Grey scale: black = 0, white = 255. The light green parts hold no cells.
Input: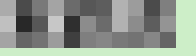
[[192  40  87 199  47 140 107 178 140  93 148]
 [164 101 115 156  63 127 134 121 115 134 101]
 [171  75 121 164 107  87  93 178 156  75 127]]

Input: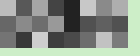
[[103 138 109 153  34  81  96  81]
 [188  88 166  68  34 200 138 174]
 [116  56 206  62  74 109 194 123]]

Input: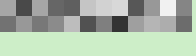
[[114 152 120 139 189  81 127  51 159 181 173 108]
 [166  73 166 102  95 197 210 216  87 152 241 133]]

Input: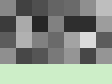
[[ 59 170  38 129  46  46 157]
 [136  65  79 100 106 143 190]
 [143  71  85 121 149  71 149]
 [ 92 177 129 106 163 219  92]]

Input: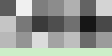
[[197 120  58  78 112  22  72]
 [ 91 240 126 140 176  99 212]
 [184 148 219 163 190 106 155]]

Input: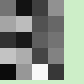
[[115  18  63 145]
 [195 173  69 130]
 [165 188  82 103]
 [ 49  25  95 115]
 [ 11 151 248  55]]

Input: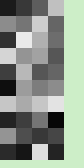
[[148  78  56  70]
 [ 62 184  86 101]
 [ 27  56  93 192]
 [ 35  62 117   7]
 [ 14 156 125 140]
 [213 148 162  86]
 [ 49 234 176 109]
 [198 170 198 227]
 [140 117 205 101]
 [ 42  21 221  35]]
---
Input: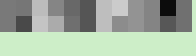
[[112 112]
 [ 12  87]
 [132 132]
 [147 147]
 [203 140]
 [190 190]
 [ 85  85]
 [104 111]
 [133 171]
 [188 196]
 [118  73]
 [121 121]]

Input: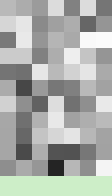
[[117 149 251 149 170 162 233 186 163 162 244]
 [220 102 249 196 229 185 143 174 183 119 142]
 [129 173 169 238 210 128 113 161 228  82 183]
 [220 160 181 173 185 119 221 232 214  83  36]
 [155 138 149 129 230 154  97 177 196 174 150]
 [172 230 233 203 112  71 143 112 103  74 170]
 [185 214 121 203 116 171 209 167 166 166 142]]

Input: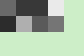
[[234 117]
 [ 56  90]
 [ 56 175]
 [105  44]]

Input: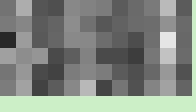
[[ 91 106 104 107  82  99]
 [187 144 229 193 153 162]
 [123 110 111 119 103 131]
 [105 108  77  60  79  81]
 [ 90  98  94  74  90 116]
 [124  86 109  74 125  68]
 [130 113 135 130 134 185]
 [135 142 138  94 124 135]
 [ 79  99 102  73  66  92]
 [ 85  90  88 149  73  66]
 [173 133 156 142 150 162]
 [115 123  40 160 116 125]]

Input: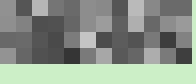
[[106 155 129  62]
 [105 142  61 123]
 [135 104 120 173]
 [186 174  83 102]
 [ 85  97  92  89]
 [137 156  76 167]
 [142 141 195 122]
 [105 102 125  53]
 [117  81  74  77]
 [182  80  84  82]
 [ 84 129 105 102]
 [144 143 104 146]]

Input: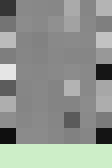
[[180 127 194 152  21 167 173 123  20]
 [134 136 137 134 137 137 140 138 134]
 [170 162 138 134 140 179 132  90 129]
 [135 144 137 136 137 132 132 134 135]
 [136 137 130 132 135 136 136 138 139]
 [137 140 133 134 136 134 133 135 139]
 [ 53 116 187 126 229  92 174 142  15]]
